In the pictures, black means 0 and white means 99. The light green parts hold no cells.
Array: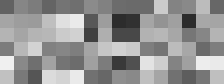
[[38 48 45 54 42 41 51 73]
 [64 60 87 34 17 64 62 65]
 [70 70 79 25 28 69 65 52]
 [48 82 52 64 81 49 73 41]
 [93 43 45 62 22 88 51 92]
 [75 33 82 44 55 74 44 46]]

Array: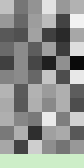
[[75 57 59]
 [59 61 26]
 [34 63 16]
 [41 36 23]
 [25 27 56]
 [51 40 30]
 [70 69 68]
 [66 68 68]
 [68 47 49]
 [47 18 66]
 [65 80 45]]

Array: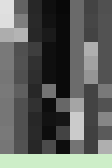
[[87 15  3 26]
 [86 16  4 27]
 [67 15  4 26]
 [47 24  4 68]
 [47 19  4 63]
 [46 18  4 58]
 [47 15  4 26]
 [46 19 40 26]
 [46 15  8 26]
 [47 16 26 25]
 [46 15  5 25]]

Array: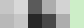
[[77 35 82]
 [72 15 67]]

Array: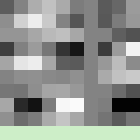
[[36 67 66 51 40]
 [55 92 51 51 48]
 [58 65 74 51 37]
 [24 60 20 51 60]
 [64 92 36 51 73]
 [51 56 52 51 75]
 [46 55 65 51 42]
 [65  7 96 51  1]
 [56 48 76 51 35]]

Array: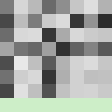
[[48 72 55 86]
 [28 48 85 57]
 [42 85 66 79]
 [64 40 19 51]
 [30 74 69 85]
 [44 84 68 74]
 [27 74 75 82]]
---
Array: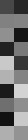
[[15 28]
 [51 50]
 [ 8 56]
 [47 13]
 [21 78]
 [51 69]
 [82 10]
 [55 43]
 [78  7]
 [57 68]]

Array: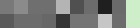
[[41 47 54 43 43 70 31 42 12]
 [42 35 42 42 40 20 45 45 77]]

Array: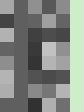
[[54 65 37 56 34]
 [39 26 37 38 62]
 [27 69 37 25 30]
 [56 39 37 22 75]
 [63 55 37 20 70]
 [32 70 37 32 29]
 [70 67 37 53 46]
 [43 37 37 19 68]]

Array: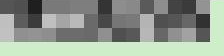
[[57 33 31 12 47 47 49 49 20 55 53 35 55 26 23]
 [19 74 36 23 74 64 72 41 28 46 47 70 31 33 40]
 [33 75 56 57 55 42 42 41 56 31 34 71 40 56 63]]

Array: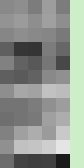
[[48 53 55 48 61]
 [55 57 60 55 62]
 [47 52 55 53 52]
 [40 37 21 20 48]
 [28 50 38 34 46]
 [56 37 35 38 53]
 [73 55 65 63 75]
 [61 45 45 48 56]
 [67 43 45 47 62]
 [78 50 62 67 60]
 [89 56 75 76 80]
 [10 42 26 24 25]]

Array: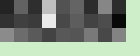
[[17 14 38 18 74 32 39 17 52]
 [ 3 19 25 23 91 28 36 26 30]
 [51 54 42 35 26 34 33 47 28]]
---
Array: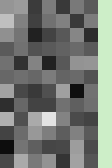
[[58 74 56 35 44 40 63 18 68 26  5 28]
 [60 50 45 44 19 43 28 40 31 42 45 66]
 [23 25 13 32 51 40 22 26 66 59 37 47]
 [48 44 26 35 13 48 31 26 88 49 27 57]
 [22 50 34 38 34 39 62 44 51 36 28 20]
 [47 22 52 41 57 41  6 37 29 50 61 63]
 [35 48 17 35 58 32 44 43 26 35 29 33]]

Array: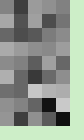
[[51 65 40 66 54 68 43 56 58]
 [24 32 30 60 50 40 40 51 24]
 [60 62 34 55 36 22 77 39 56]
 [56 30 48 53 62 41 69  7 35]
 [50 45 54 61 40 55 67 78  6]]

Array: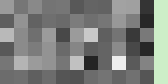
[[60 37 72 34 46 42]
 [46 57 54 54 70 43]
 [53 38 43 48 60 37]
 [45 43 60 57 57 42]
 [46 41 28 41 46 33]
 [34 48 60 52 75 32]
 [39 43 78 36 14 42]
 [38 46 37 39 39 45]
 [63 59 45 54 92 39]
 [62 49 22 28 35 44]
 [20 15 47 15 51 33]]

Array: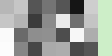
[[71 77 97 98]
 [77 70 41 52]
 [33 23 55 27]
 [45 54 56 66]
 [33 91 30 67]
 [ 8 43 96 28]
 [80 76 67 33]]

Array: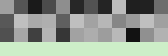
[[62 34 31]
 [33 74 65]
 [10 66 25]
 [29 68 70]
 [55 37 21]
 [15 74 63]
 [32 63 67]
 [14 71 61]
 [73 52 72]
 [12 60  7]
 [13 74 56]
 [42 62 69]]

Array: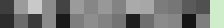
[[24 17]
 [60 42]
 [78 23]
 [54 54]
 [26 10]
 [60 49]
 [52 55]
 [59 51]
 [51 45]
 [66 12]
 [65 43]
 [48 54]
 [46 52]
 [35  8]
 [31 49]]

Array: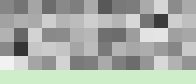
[[52 63 69 53 94]
 [45 68 40 20 85]
 [64 66 82 77 64]
 [42 80 53 79 56]
 [53 70 54 76 82]
 [49 73 69 64 47]
 [66 80 71 73 49]
 [34 75 43 47 66]
 [47 70 42 70 49]
 [48 84 61 65 42]
 [66 45 88 67 58]
 [83 23 89 60 84]
 [54 80 62 52 69]
 [66 74 65 78 57]]

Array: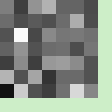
[[49 42 32 38 24 70  7]
 [24 30 97 57 54 32 79]
 [57 35 28 32 24 64 31]
 [69 31 53 42 59 20 24]
 [39 42 46 43 61 41 44]
 [39 67 47 30 54 41 84]
 [29 30 44 46 32 32 52]]

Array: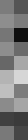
[[48 55 46 55 40 70 74 54 25 47]
 [33 48  6 41 65 83 48 64 23 27]]
